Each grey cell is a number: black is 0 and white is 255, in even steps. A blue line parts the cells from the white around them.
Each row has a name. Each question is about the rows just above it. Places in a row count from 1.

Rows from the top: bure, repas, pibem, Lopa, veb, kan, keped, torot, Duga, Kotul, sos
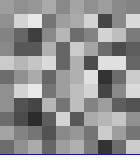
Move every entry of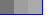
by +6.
[123 164 176]
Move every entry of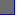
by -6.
[103]
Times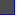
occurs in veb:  1

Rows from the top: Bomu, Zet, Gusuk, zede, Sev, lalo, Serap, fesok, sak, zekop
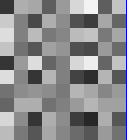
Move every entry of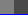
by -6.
[122  67]
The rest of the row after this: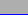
[114 128 154 181 161 161]
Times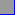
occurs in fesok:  1
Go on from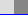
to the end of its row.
[ 53 181 128  67  46 181  86]
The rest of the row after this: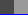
[107]
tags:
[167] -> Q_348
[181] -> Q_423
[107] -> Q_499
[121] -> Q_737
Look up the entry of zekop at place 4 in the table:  Q_348

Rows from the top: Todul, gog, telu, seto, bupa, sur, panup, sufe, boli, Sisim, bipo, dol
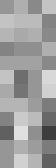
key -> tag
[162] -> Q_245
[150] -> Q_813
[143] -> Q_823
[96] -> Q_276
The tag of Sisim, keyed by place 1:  Q_276
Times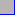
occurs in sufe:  2
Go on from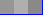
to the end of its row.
[195]
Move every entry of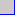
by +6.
[208]
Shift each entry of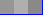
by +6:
[156 181 143]
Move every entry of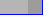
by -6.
[175 175 150]

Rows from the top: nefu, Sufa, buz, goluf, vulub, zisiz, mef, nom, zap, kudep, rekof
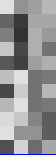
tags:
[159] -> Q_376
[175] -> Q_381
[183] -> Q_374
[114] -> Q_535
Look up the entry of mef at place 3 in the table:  Q_535
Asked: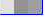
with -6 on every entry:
[218 140 153]
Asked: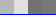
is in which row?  nom
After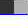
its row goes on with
[153]

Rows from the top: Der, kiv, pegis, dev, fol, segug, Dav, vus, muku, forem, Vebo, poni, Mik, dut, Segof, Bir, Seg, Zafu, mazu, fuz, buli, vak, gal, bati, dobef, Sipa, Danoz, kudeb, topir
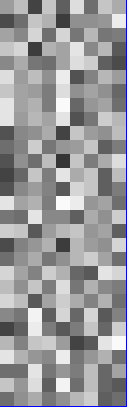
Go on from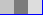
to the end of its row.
[118 177 136 124]
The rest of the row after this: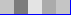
[ 95 189]
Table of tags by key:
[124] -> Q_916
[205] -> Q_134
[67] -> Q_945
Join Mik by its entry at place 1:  Q_945
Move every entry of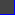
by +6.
[73]
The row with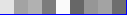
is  vus
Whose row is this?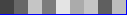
Mik

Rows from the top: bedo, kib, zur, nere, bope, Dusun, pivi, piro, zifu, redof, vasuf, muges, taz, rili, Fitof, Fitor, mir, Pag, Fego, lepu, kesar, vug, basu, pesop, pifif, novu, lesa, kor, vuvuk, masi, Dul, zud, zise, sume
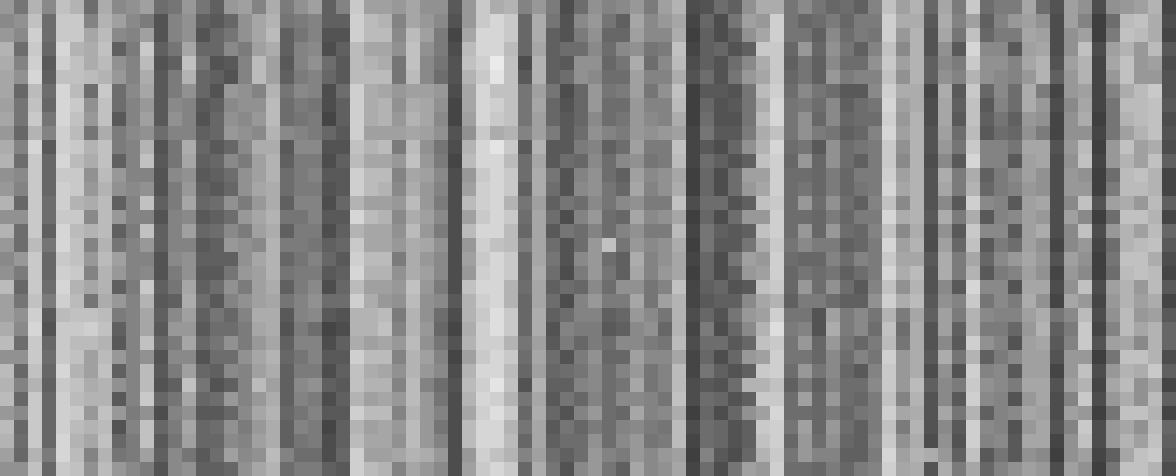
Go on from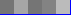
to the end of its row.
[ 77  89  83 109 179 179 193  96 123  96 131 109 109 137 201 152 187  96
 137 123 201 145 137 123 166 166  83 160 179  69 166 187 145 166  69]
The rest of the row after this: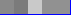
[131 166 179  83 160 179  69 166 193 152 160  77]
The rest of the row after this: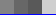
[187 187 123 172 152 137  77 160 201 214 201 103 166 117  83 137 152 109
  96 172 131 145 166  69 103  77 117 160 152 207 109 103 103 131 109 131
 123 201 166 166  89 172 123 166 103 137 152 166 152  83 160 145  63 117
 193 193 172  77]
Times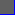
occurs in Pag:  4
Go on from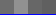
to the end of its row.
[131 201 145 172  77 145  83 207 131 137  89 166 166  69 145 193  77 152
 179 160 193  96]
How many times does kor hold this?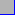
9

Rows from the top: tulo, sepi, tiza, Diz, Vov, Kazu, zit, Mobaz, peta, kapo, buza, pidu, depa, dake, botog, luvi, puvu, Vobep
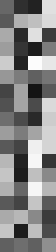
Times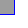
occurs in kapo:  1
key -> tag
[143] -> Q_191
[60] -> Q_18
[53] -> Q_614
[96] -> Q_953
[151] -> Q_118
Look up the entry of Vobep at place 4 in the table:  Q_191
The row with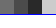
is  peta
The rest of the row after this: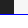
[53]
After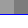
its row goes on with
[164 212]

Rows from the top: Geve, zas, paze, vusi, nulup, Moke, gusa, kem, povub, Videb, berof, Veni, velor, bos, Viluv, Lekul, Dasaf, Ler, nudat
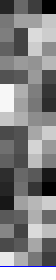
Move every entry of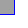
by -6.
[155]
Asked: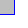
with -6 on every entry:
[184]
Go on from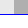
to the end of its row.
[119  61]
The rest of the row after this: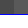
[167  82]

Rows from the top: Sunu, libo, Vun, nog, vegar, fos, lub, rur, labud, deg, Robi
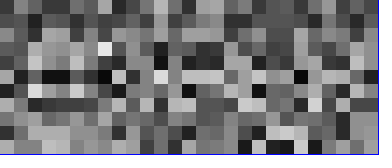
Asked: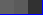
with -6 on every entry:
[92 85 43]
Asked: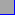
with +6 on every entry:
[172]
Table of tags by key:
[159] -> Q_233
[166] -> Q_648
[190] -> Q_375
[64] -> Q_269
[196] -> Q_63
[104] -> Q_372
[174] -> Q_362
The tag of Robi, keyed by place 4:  Q_375
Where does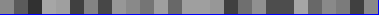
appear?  Vun
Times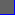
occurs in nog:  1
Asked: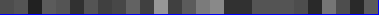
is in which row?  libo
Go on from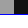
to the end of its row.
[104  98 137 174  98  41 182 131]

